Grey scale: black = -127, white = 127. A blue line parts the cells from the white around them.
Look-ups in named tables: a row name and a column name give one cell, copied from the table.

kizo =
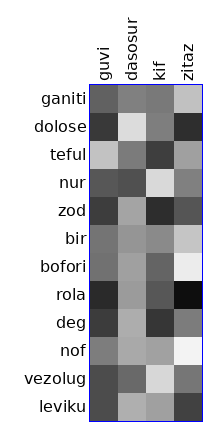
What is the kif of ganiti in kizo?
-6
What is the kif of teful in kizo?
-65
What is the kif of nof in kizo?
33
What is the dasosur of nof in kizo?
41
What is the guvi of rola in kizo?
-85
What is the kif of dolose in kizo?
-1
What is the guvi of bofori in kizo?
-14
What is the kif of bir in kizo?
10
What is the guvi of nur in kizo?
-40
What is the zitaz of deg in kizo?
-3
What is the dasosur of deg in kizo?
45
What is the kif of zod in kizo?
-82
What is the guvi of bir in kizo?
-11
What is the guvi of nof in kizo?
-2
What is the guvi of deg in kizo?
-67

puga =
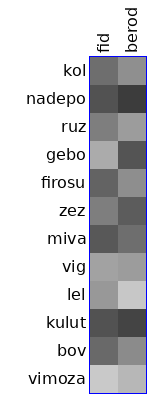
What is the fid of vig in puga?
34
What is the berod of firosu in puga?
14
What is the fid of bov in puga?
-22
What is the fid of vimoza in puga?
73
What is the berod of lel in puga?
71
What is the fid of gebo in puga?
43
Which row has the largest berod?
lel

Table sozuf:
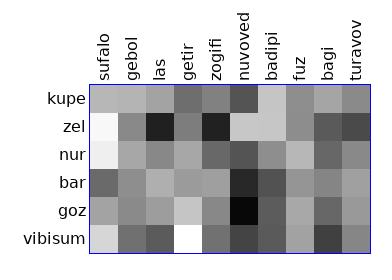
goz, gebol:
10
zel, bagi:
-37
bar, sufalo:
-21
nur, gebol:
39
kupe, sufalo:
55
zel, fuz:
13
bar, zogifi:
31
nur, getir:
39
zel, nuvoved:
71
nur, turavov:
9
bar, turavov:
32
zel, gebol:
9
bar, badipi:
-45
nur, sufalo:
111

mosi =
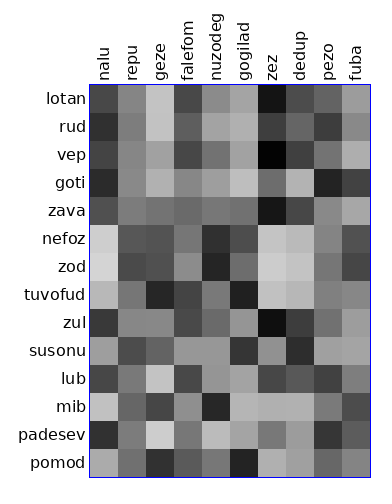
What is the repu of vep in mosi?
6
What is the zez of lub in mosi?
-56
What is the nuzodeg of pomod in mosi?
-8
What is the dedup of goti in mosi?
51
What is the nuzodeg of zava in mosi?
-8
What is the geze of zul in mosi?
8
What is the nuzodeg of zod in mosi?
-90
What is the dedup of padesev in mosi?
28
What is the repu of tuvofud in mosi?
-9
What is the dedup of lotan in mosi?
-51
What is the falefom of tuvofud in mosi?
-59
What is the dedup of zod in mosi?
67
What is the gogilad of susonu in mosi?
-74
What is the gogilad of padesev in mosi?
36
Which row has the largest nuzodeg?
padesev

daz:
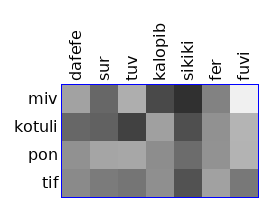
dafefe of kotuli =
-24
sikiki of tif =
-45
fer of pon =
18
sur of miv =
-24
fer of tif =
33
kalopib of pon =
13
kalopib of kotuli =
32
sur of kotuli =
-30
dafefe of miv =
34
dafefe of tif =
10
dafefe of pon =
17
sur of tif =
-4
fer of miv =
2
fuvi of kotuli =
52
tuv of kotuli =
-62
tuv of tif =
-10
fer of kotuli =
17

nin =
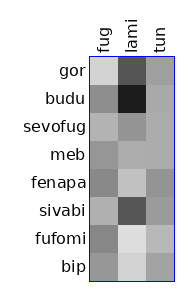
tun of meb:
44
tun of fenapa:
20
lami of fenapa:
65
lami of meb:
45
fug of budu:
14
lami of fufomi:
93
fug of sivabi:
48
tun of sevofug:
44
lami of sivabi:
-41
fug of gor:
83
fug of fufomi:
7
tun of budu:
41
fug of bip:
23
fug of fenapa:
9
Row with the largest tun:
fufomi

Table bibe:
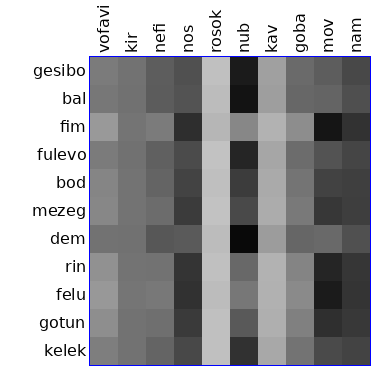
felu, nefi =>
-7
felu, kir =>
-10
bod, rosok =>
63
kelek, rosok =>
64
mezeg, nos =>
-68
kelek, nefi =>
-27
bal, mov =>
-27
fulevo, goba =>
-19
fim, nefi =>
-4
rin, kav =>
50

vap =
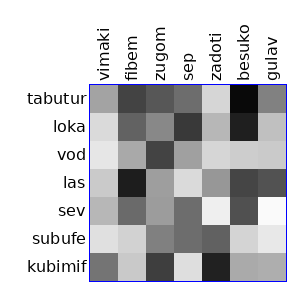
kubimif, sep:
94
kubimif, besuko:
42
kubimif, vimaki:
-11
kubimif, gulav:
46
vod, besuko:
77
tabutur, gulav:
1
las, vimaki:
74
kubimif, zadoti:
-94

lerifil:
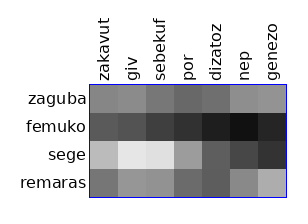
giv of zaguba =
11
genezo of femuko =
-90
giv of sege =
102
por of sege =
28
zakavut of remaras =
-9
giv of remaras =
22
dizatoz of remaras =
-34
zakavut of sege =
59
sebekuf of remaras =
18
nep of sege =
-56
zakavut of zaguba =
6
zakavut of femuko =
-37
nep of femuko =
-110
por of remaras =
-20

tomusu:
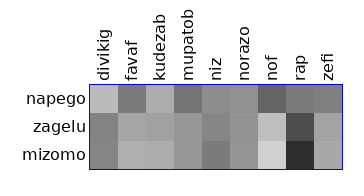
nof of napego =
-27
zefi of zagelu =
35
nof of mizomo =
80
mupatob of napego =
-11
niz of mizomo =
-4
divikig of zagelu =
3

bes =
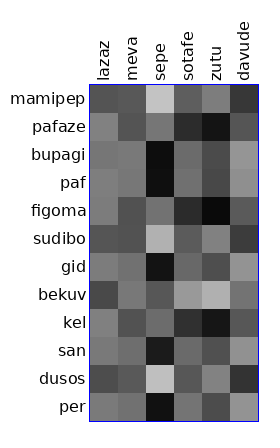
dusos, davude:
-76
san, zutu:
-47
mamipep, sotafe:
-33
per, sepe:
-110
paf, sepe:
-112
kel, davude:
-40
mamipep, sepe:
67
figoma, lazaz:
-3
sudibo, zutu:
1
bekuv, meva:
-7
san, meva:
-17
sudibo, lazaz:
-42
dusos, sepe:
63
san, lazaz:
-6
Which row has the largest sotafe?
bekuv

